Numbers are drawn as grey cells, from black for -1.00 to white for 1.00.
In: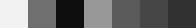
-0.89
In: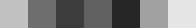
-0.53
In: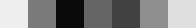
-0.92
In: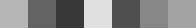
-0.56
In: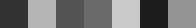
-0.35
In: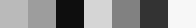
-0.89
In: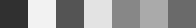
-0.34
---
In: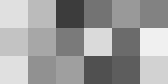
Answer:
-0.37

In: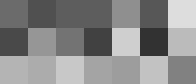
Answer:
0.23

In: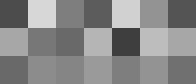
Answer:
-0.01

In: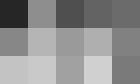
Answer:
0.26

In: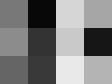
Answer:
-0.55

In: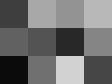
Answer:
-0.12

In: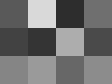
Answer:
0.21

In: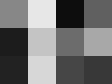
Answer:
0.69

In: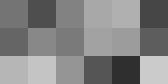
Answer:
-0.33

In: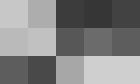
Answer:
0.31
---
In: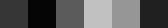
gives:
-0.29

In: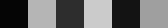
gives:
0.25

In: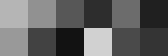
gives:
0.20

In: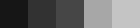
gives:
-0.45

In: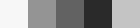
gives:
0.16

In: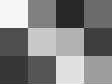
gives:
0.57

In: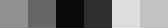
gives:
0.14

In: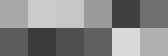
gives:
0.55

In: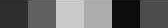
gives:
-0.24
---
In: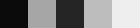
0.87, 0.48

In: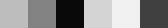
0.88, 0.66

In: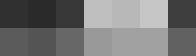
0.55, 0.50

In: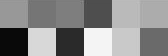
0.91, 0.69

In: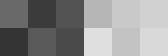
0.75, 0.70

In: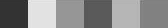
0.77, 0.42
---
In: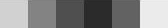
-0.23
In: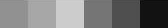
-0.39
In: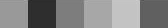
0.54
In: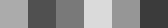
0.18
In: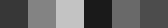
-0.18
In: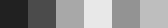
0.15
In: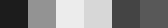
-0.47
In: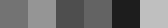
-0.77
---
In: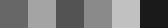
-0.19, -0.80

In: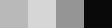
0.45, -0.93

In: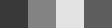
-0.55, -0.27

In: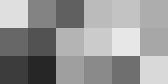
0.75, 0.70

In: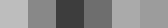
0.48, 0.22

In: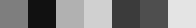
-0.01, 0.79

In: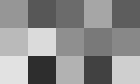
0.18, 0.62
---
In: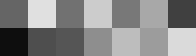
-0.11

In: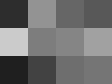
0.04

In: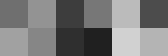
-0.52

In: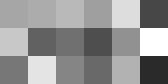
-0.12

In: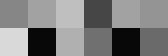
0.50

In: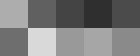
-0.47
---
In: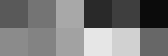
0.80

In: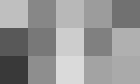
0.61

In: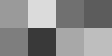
-0.55

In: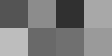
-0.18

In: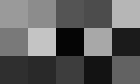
-0.96

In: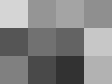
-0.11

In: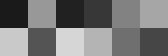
0.41

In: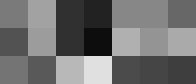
0.38

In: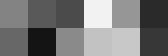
0.52
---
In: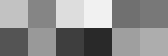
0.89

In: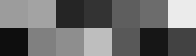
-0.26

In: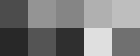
0.04

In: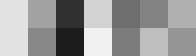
-0.14

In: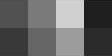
-0.04

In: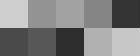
0.27

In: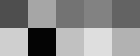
-0.10
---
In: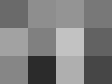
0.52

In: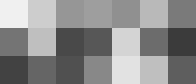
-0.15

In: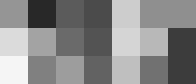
0.44

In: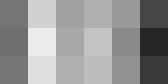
0.08

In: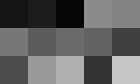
-0.23

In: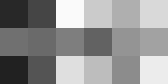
0.16

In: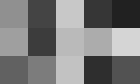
0.35

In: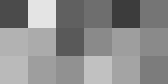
0.24
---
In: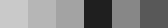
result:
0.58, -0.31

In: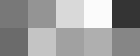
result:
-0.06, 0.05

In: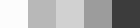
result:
0.98, -0.53

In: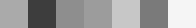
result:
0.33, 0.92

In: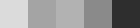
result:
0.72, -0.64

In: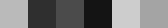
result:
0.46, 0.29

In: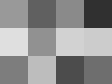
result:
0.20, -0.14

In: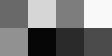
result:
-0.18, -0.41
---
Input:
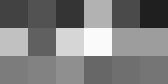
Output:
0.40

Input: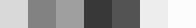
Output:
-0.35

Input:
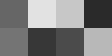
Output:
0.77

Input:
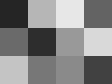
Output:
0.43

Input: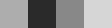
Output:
-0.67

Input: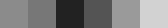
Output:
-0.34
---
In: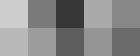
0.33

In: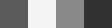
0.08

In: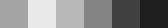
-0.49

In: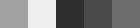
-0.42

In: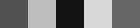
0.70

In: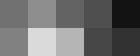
-0.38

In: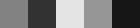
0.18

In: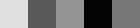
-0.97

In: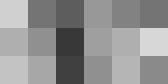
0.02

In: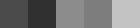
-0.02
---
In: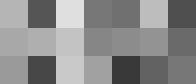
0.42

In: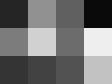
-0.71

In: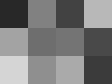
-0.69

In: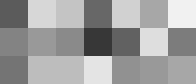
-0.29

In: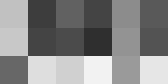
0.51

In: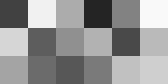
-0.49
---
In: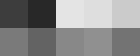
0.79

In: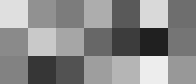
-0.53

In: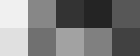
-0.60

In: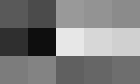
0.81

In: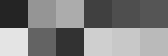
-0.50

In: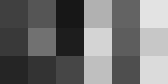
0.66
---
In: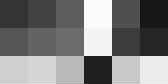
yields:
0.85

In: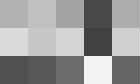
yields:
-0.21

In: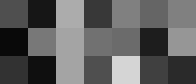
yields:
-0.67

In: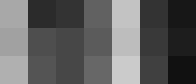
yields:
-0.87

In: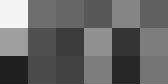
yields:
-0.08

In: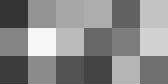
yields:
-0.13
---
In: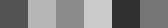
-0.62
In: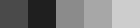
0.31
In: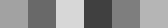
-0.01
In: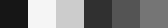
-0.34
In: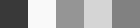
0.67
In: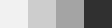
0.29
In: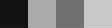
-0.12
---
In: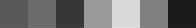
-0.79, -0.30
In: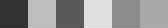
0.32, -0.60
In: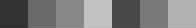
0.39, -0.60
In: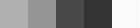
0.95, 0.38
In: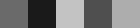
0.36, -0.17
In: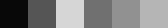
0.42, -0.94
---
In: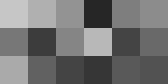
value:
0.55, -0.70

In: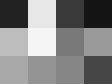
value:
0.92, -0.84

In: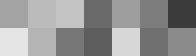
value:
0.79, -0.54

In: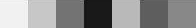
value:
0.89, -0.81

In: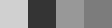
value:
0.63, -0.59

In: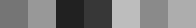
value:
0.48, -0.74
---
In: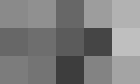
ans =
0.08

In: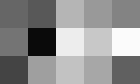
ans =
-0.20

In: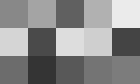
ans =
0.07

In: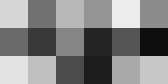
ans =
0.68

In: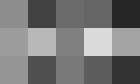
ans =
0.11

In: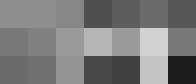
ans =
0.11
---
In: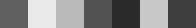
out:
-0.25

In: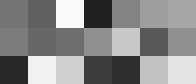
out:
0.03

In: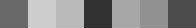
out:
0.14

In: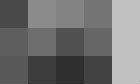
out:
-0.20

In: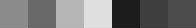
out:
-0.18

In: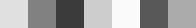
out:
0.33

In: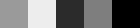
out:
-0.01
